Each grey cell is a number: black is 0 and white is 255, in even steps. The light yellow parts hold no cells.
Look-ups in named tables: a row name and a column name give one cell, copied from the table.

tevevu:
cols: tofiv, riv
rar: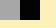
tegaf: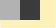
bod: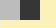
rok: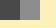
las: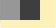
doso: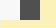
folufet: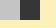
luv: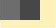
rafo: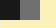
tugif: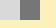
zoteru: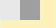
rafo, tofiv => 24
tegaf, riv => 59
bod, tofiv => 188
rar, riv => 3
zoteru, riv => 159
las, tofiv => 151
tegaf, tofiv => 178
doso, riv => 80
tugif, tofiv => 217
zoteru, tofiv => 232
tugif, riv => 118
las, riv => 62
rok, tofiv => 73
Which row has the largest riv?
zoteru

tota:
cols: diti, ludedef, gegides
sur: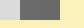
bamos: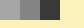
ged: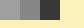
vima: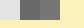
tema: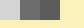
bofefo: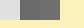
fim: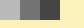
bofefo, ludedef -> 106
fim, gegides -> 68
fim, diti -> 186
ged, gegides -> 55
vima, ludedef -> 105
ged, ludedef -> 135
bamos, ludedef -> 132
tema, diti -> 212
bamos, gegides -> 57
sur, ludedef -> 107
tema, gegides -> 92
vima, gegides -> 118

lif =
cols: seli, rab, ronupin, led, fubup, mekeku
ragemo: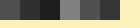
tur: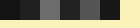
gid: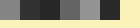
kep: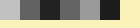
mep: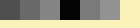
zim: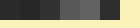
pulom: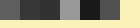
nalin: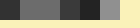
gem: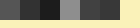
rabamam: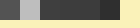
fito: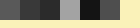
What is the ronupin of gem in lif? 28
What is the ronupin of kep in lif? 34
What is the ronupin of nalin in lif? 108
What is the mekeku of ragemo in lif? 53
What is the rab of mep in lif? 106
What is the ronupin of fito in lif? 43

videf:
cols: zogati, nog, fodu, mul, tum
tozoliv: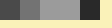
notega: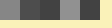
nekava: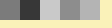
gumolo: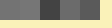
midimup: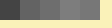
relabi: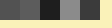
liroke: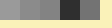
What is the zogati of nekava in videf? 123
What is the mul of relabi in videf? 139
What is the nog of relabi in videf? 92
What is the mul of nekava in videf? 141
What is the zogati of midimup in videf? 68
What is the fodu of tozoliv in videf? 155
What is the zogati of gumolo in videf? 115
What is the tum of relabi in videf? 59
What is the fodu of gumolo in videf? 67
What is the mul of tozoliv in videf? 156
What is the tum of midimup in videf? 119
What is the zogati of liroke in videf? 154
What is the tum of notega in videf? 66
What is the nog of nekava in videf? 55
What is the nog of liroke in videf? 139
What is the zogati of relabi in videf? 82
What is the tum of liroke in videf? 115
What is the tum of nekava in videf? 180
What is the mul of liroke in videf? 47
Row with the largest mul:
tozoliv

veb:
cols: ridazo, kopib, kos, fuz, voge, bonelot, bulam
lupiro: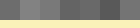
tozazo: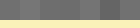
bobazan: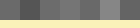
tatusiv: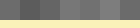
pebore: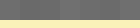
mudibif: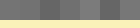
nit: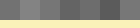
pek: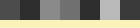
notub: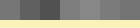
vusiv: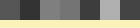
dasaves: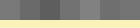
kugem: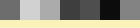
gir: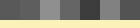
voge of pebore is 109
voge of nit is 109
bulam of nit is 119
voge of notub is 135
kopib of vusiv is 51
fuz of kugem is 62
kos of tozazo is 110
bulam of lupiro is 116
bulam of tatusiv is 107
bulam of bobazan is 100
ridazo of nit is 114
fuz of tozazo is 109
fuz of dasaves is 114
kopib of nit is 131
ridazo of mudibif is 116
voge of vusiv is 61
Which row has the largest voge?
notub

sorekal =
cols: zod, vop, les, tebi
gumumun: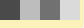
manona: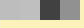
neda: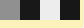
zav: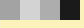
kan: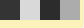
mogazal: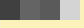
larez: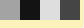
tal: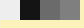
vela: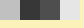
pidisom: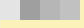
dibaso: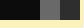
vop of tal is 20
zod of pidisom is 228
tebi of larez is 69
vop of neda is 24
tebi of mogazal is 212
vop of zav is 211
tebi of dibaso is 46
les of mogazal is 90
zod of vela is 192

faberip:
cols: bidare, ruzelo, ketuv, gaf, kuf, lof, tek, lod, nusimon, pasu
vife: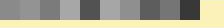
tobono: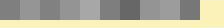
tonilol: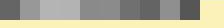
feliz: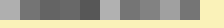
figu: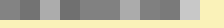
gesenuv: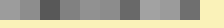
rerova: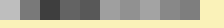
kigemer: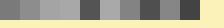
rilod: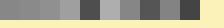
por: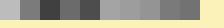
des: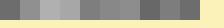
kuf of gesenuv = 145
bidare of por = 188
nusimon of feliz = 160
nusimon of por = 122
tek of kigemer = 131
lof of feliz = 177
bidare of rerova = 190
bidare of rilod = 135
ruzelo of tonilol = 152
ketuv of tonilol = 180
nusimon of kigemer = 134
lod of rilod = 85
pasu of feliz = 117
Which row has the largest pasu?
figu

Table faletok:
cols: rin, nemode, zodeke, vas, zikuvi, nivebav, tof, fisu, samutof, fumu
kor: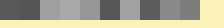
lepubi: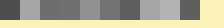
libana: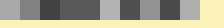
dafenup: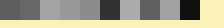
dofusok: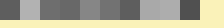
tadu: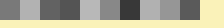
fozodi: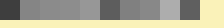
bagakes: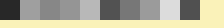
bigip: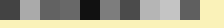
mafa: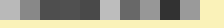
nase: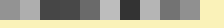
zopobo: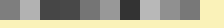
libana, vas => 88
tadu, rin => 121
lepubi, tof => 94
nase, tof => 51
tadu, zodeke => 98
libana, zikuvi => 89
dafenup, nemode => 103

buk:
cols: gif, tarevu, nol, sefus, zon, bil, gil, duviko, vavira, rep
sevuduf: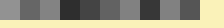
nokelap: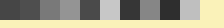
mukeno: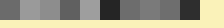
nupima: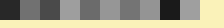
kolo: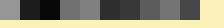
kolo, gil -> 56
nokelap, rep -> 191
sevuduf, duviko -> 55
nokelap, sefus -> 148
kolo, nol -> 8
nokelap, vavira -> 46
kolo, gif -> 150
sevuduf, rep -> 85
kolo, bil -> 46
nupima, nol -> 74
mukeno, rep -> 46
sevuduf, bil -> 98
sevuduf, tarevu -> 102
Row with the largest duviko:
nupima

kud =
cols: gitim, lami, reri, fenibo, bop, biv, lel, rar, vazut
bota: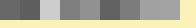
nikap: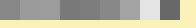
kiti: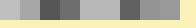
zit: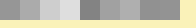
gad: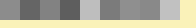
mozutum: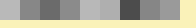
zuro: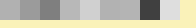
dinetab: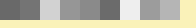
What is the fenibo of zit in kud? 222
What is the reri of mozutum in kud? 107
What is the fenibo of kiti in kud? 110
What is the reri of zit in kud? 206
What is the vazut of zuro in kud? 222
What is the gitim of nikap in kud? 136
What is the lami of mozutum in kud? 135
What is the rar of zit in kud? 145
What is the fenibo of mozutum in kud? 139
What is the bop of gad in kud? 190
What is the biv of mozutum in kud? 175
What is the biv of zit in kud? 161
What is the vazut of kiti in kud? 153
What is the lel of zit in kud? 175
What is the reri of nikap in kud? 156
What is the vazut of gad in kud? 193
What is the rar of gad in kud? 137
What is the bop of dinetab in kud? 138

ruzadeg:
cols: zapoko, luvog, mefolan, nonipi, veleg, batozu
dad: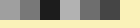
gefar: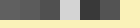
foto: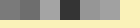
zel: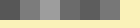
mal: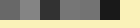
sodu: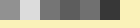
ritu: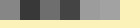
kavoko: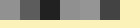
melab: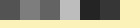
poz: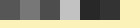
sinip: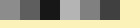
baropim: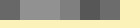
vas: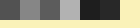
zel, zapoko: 87
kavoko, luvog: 92
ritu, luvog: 56
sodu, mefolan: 117
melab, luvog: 125
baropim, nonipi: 127
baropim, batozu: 108
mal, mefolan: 50
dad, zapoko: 159
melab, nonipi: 189
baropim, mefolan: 145
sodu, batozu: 55
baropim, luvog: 145
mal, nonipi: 118
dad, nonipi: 178

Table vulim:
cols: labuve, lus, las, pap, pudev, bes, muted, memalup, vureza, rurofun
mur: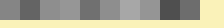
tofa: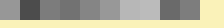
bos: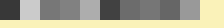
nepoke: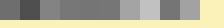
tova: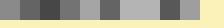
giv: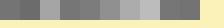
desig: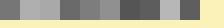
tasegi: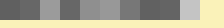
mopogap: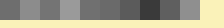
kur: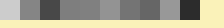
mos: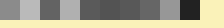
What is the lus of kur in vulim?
133
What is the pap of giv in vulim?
118
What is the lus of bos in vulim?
203
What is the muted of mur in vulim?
167
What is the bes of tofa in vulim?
152
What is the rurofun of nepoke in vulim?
162
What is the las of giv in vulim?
165
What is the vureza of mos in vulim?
151
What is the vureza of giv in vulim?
118
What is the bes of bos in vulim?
65
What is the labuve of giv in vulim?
116
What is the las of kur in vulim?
72
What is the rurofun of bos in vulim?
153
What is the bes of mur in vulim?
142
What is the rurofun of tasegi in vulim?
196
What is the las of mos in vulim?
99

